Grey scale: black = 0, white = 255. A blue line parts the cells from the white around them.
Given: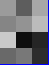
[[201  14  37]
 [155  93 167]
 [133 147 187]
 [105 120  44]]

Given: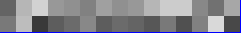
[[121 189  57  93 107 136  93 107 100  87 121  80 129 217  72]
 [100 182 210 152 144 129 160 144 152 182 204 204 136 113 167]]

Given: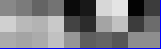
[[208 185 179 201  67  44 164 193  60 108]
 [171 164 171 193 150  94 100  86 142 142]
 [136 123 100 115  10  24 215 228   3  60]]

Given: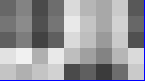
[[226 241 176 233 190 160 131 182 218]
 [196 176 196 210  74  95  59 109 202]
 [117 139  80 117 233 196 168 210 103]
 [103 131  74 109 218 182 168 202  88]
 [ 95 125  66  95 218 190 154 202  80]]

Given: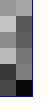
[[194  88]
 [186 118]
 [152 166]
 [139  94]
 [ 74  10]
 [ 58 126]]

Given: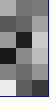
[[234  95  59]
 [174 117 123]
 [154  31 201]
 [130 110 146]
 [ 87 102 160]
 [ 23 138 187]]

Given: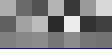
[[173 106  83 180  56 155 216]
 [127 134 141 119 141 119 113]
 [ 98 161 188  42 235  49  64]]

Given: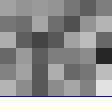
[[181 139  88 139 166 131 224]
 [173  96  69  88 160 188 104]
 [160 146 153 146 118  96 125]
 [131 160  88 173 104 118 188]
 [118 112 166 112  81 146 181]
 [104 153  96 125 125 139  38]]

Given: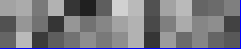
[[163 171 121 178  53  32  94 209 186  81 163 186 101 107 127]
 [101 186  59  94 114 142 121 142 178  53 156 107 134 101  88]
 [ 81 150 114  53 150 114 134 163 178  73 127 171 134 142  66]]
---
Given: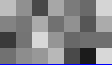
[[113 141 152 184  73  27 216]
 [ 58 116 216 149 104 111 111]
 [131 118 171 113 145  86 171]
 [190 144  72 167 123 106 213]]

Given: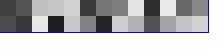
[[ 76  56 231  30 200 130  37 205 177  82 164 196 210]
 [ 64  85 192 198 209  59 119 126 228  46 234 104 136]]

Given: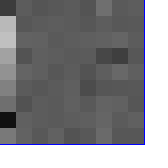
[[121  98  88  97  83  88 106  87  87]
 [ 17  96  92  90  93  95 101  91  96]
 [111  82  92  90  96  89  99  97  86]
 [129  91  87  91  95  76  86  87  88]
 [146 100  95  87  92  83  94 104  95]
 [162  83  95  93  90  91  71  63  87]
 [192  98  97  90  93  95  97 101  92]
 [185  87  91  93  91  87  93  88  89]
 [ 60  92  85  88  91  84 111  90  93]]

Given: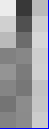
[[131 139 204]
 [116 140 197]
 [133 119 194]
 [148 123 208]
 [129 135 206]
 [186 108 215]
 [208  80 206]
 [236  56 186]]

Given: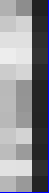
[[183 153  35]
 [226 225  47]
 [188 155  36]
 [199 211  40]
 [184 153  35]
 [186 149  36]
 [185 148  36]
 [204 213  41]
 [237 231  51]
 [224 224  47]
 [199 211  40]
 [177 141  33]]

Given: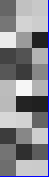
[[110 204 203]
 [116  47  92]
 [ 60 135 206]
 [215 211 100]
 [186  35  32]
 [188 246 179]
 [ 87  59 135]
 [ 67  83 179]
 [235 155  32]
 [118 211 205]
 [102 193 200]]

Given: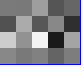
[[136 121 129 100 125]
 [205 146 243  26 164]
 [ 81 171  87 136  47]
 [122 121 158  85 102]]

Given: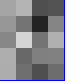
[[173 111  79 109]
 [174 104 128 129]
 [135 212 116 176]
 [151 116  35 133]
 [165 180  79  83]]
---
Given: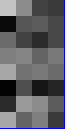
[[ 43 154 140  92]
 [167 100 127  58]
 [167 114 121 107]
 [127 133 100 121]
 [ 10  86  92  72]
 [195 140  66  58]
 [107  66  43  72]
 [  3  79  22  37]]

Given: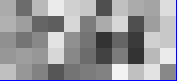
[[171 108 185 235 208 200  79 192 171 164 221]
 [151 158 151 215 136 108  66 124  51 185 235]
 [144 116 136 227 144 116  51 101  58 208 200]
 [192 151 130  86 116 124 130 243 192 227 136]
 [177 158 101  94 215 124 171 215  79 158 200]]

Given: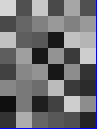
[[214  80 200  73 166  80]
 [ 65 135 147  23 141  51]
 [ 73 102 129 153 129 153]
 [135 121 109 187  58  43]
 [ 51 174 102  88  80  36]
 [193  94  88  23 193 181]
 [ 15 121  30  65 206 141]
 [ 94 159  23 147  58 206]]

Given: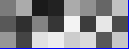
[[151  68 225 237 205 218  88 199]
 [ 88  47 131  54 243  60 231  74]
 [123 171  26  34 171 144 102 193]]

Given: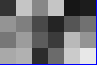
[[ 51 197 135 197  22  28]
 [119 156  92  59 185 148]
 [148 127  73  36  85 113]
 [169 177  44 107 203 232]]

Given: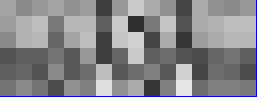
[[157 177 190 122 183 183  94 202  48 122 196  82 171 177 190 190]
 [137 177 183 102 164 190  61 196 208  68 171  54 157 171 183 183]
 [164 137 151 164 144 157  61 151 202 171 144  68 171 144 137 151]
 [116 137 116  75 144 129 223 144 171  54 129 229 108 129 129 122]
 [ 82  94  94 116  88 151  61 102 202  94 108  82  75 102 116  94]
 [ 94 102  82 137  88 108 190  88 108 129  88 208  68 108 102  75]]

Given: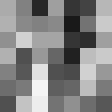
[[109 122 244  95 102 189 122]
 [ 80 195 237 115 144 109  87]
 [129  87 225  80  74 209 152]
 [144 209 165 165  53  45 159]
 [177  80 152 102  33 189 202]
 [177 137 129 137  25 115 202]
 [171 129  39 159  53  67 183]]

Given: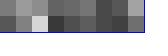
[[ 87 129 214  57  79  93  73  65 111]
 [123 155 141  99 105 117  73  87 163]]

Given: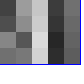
[[134  86 218  39  99]
 [112 120 210  45  93]
 [ 78 141 204  53 105]
 [ 66 156 198  60 112]]
